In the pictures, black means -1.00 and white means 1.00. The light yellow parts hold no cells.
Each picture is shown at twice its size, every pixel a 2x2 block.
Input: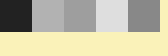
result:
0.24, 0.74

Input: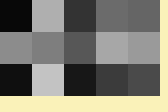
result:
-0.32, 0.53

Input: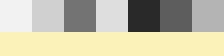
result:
0.74, 0.90

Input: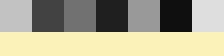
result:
-0.76, 0.74

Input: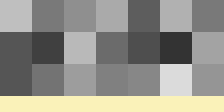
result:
-0.16, 0.72

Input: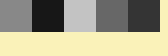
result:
0.53, 0.53

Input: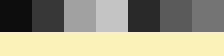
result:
0.54, 0.54
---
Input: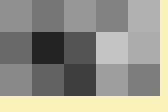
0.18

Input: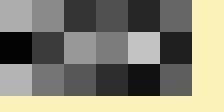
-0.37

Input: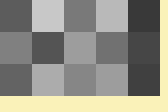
-0.05

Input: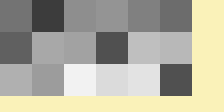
0.16

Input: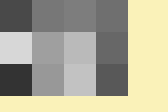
-0.07

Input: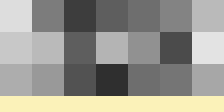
-0.14
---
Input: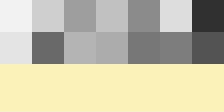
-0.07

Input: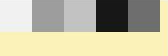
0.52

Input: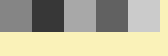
0.32

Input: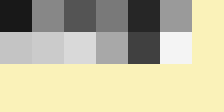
0.32

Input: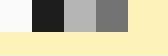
-0.77

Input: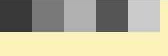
0.38

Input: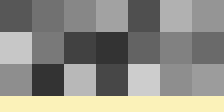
0.61

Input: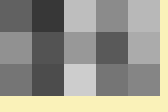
0.61

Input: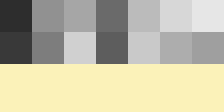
0.58
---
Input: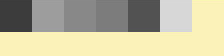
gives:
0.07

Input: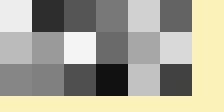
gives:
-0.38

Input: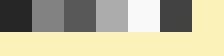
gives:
-0.31

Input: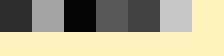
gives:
-0.97

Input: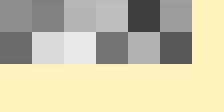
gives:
0.82

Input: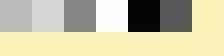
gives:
0.04
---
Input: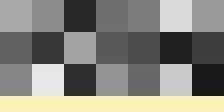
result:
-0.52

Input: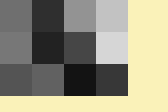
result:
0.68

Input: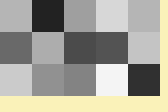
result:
0.54

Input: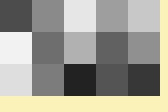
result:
0.13

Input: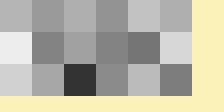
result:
0.69

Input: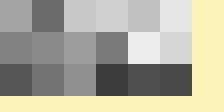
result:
0.68

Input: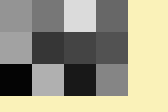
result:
-0.36

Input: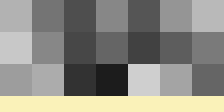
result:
-0.04
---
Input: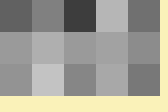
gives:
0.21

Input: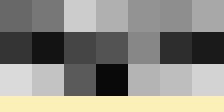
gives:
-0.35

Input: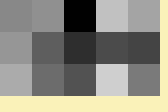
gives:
-0.64

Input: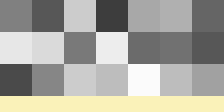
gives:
0.86

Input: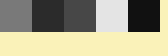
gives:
-0.44

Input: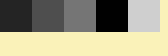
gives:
-0.08

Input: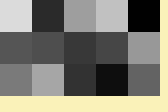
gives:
-0.56

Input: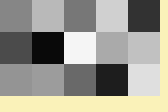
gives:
0.92
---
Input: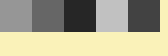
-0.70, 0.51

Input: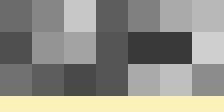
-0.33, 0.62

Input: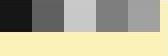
0.57, 0.57

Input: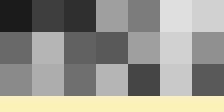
-0.30, 0.75

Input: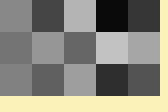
-0.20, 0.52

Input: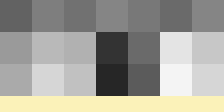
-0.60, 0.91

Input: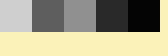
0.13, 0.62

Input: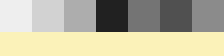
-0.74, 0.87

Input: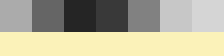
-0.55, 0.67

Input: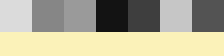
-0.85, 0.72
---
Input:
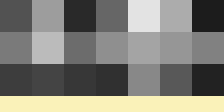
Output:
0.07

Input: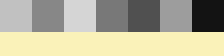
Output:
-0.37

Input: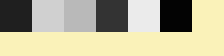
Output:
-0.60

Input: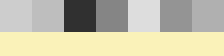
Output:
0.73

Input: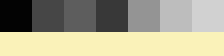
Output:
0.16

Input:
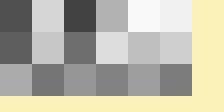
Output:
0.02
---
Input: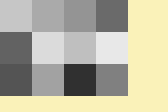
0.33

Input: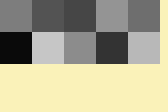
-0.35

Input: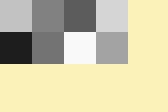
0.01

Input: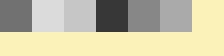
0.72

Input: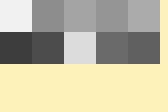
0.11

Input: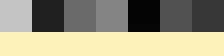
-0.74
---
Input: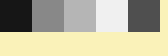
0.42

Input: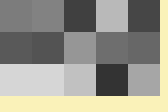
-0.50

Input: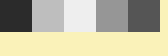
0.87

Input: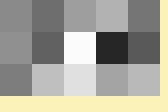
0.24

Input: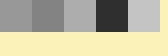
0.36

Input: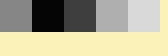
-0.51

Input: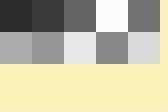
-0.21

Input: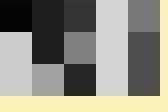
-0.59

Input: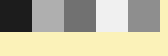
-0.11

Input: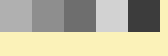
-0.14
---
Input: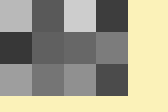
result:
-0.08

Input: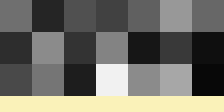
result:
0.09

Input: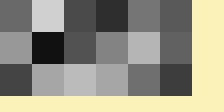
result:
0.30

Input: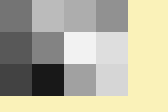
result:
-0.81

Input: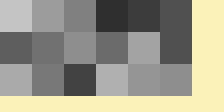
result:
0.38

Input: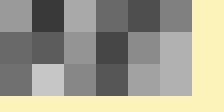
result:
-0.33

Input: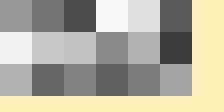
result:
-0.24

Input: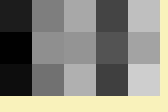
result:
0.38

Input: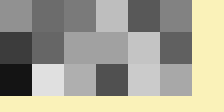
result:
-0.37
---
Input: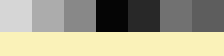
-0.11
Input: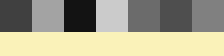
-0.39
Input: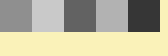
0.40
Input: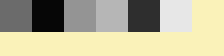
-0.64
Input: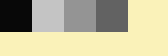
0.16
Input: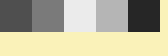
0.42
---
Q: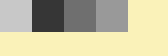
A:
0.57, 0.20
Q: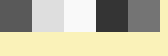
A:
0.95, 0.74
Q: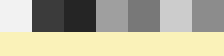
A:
0.90, 0.60
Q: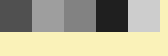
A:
0.61, 0.24
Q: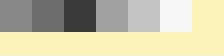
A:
0.92, 0.53
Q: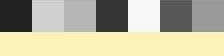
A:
0.94, 0.63
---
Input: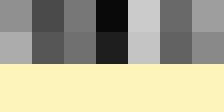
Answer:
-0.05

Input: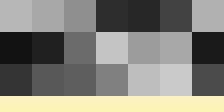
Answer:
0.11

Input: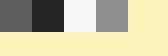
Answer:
0.94

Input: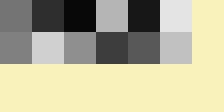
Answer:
-0.93

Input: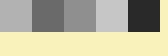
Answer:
0.11

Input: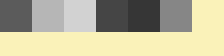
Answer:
0.65

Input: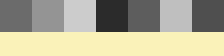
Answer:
0.60

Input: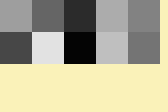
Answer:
-0.66
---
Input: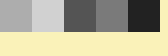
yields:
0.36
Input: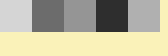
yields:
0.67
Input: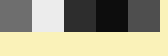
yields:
-0.14
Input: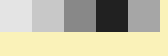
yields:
0.79
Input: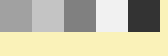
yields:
0.26
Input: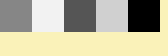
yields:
0.05
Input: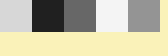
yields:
0.69
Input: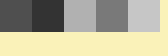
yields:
-0.38
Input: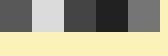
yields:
-0.31
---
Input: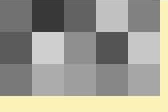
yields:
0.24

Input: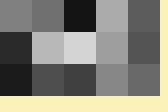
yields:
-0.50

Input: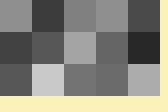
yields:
-0.10

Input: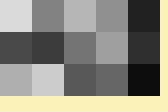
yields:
-0.31

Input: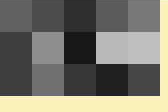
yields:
-0.57

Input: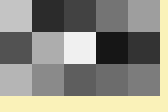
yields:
-0.26

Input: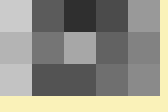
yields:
-0.35

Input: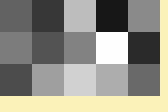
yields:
0.64

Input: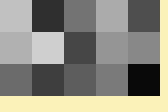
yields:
-0.27
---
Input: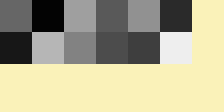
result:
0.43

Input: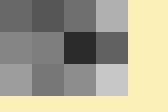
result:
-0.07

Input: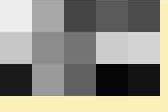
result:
0.20

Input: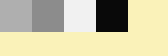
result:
0.10

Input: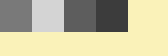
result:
0.66

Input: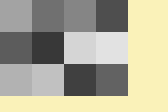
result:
0.51
